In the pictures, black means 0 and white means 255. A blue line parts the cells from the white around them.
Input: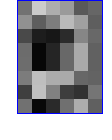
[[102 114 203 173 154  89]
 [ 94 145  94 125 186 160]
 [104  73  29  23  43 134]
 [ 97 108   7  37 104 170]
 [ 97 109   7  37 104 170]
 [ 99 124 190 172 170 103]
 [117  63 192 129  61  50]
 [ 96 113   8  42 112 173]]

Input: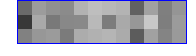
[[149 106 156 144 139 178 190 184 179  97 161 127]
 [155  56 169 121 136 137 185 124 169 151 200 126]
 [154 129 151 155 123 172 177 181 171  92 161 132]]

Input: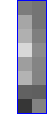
[[116 124]
 [116 166]
 [127 176]
 [140 216]
 [132 158]
 [131 179]
 [ 95  97]
 [130  54]]

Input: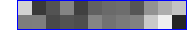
[[195 210  57  83 132  64  97 106 109  85 146 173]
 [ 37 125 126  73  83  78 133 114 122 129 201 239]]

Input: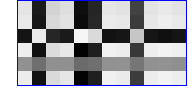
[[227 228  27 211 222  14  37 230 226  66 227 233]
 [233 233  23 217 226  11  39 235 232  59 231 238]
 [ 21  20 235  38  26 246 218  18  22 198  22  16]
 [239 238  17 220 232   3  30 241 237  56 238 243]
 [143 145 111 144 144 107 111 145 146 118 145 146]
 [237 236  18 218 230   3  31 240 235  60 236 242]]

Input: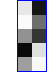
[[ 21 231]
 [110 251]
 [ 53 146]
 [223   9]
 [248 158]]

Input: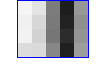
[[151 244 227 124  29]
 [143 240 215 122  34]
 [148 242 210 118  44]
 [157 220 218 135  32]]

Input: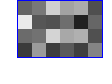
[[ 79 100 120 208 162 172]
 [102 234  86  81 110  33]
 [ 80 107 114 212 168 176]
 [132  59 155  61  90  63]]

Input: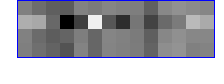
[[134 128 109  95  92 130 123 133 128 126  96 136 145 139]
 [170 174 168 104   0  63 240  86  45 118  67 106 123 186]
 [135 129 107  93 100 126 102 133 129 123  95 135 144 135]
 [131 127 111  99  83 131 102 132 128 124  99 142 147 128]]
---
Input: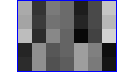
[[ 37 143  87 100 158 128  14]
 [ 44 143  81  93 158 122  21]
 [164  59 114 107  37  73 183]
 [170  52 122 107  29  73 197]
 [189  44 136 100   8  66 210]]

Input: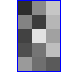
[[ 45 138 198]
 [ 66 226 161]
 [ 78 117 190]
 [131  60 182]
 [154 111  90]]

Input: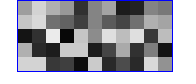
[[ 20  49 235   8 197 140 223 189 223  56 189]
 [158 211 176 152  49 132 164  28  34 132 120]
 [176  41  28 203 203  28  69 170  49 126  20]
 [197 217 112  98  63 132  91  69 112 176 164]
 [211 211  56  63  14 203  41  76  41 217 146]]

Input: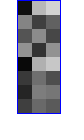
[[  9 176 199]
 [ 15 184 211]
 [ 37 125 118]
 [ 57 111  78]
 [ 63 105  90]
 [ 84 140  71]
 [132  63  97]
 [146  51 146]]

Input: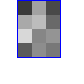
[[ 58 162  73]
 [ 91 141 120]
 [169 188 105]
 [216 134 148]]

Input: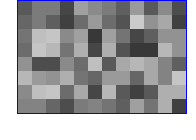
[[ 89 123 123  70 160 138 123  95 154  89 138  77]
 [102 123  95  64 108 154 108  83 203 146 168  64]
 [108 197 183 116 175  70 175  83  56  56 183 146]
 [116 191 197 138 160  56 160 116  70  95 146 146]
 [131 131 102  77 123 131 116  95 160 116 175  64]
 [138 191 197 108 168  70 183  89  64  89 175 175]
 [146  77  77 138 108 191  89 168 183 168 131  95]
 [183 154 146 175 116 102 154 154 102 168 131 197]]
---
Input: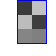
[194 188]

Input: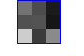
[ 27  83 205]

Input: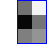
[244   7]

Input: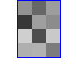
[157 159 207]

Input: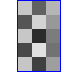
[181 211 199]

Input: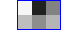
[130 141]

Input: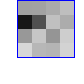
[190 192 198 215]
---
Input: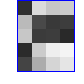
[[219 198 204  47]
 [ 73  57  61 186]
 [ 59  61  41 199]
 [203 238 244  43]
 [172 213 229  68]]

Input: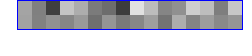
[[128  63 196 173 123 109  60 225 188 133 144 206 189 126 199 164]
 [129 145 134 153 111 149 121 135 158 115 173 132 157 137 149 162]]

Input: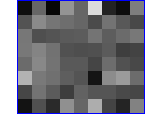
[[102   7 148 102 220  35  13 126  14]
 [138 117 110 102  75 115  88  72  83]
 [ 79  84  90  92 116  93 107 120 119]
 [132 114  81  78  80  91  62  67 120]
 [136 115  89  89  69 109  81  72 107]
 [121 112  94  84  20 140 155 108 179]
 [115  91  61  98  85  85  73  70  70]
 [ 80  42 144 102 173  68  36 130  19]]

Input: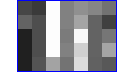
[[ 58 253 129 144 134 114  70]
 [ 78 253 129 164  99  64  99]
 [ 78 253 123 248  99 118  32]
 [ 78 253 129 208  99 165  32]
 [ 84 163 115 220  97  88  32]]

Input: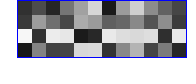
[[ 76  38 117 161 214  26 155 207 140  98  70  49]
 [156 111  71 171 155  95 103 137  83 142  60  57]
 [ 49 236 231  27  40 233 221 217 222  47 233 247]
 [131  65  69 216 218  51 136 180  68 124  38  24]]

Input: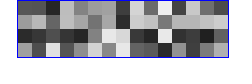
[[ 84  38 189 131 156 161  62 212 107 238  67 200 111  76  86]
 [184 101 190 166 115 167  44 204 193 120 182 182 193 204 156]
 [ 55  79  53  38 130 232 216  57  38 233  50  61  32  97  43]
 [ 78 225  84 142 211 136 232  99  90  42 146  63 124 176 160]]

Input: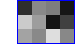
[[137 126  22  46]
 [157  20  64 203]
 [137 222 136 163]]
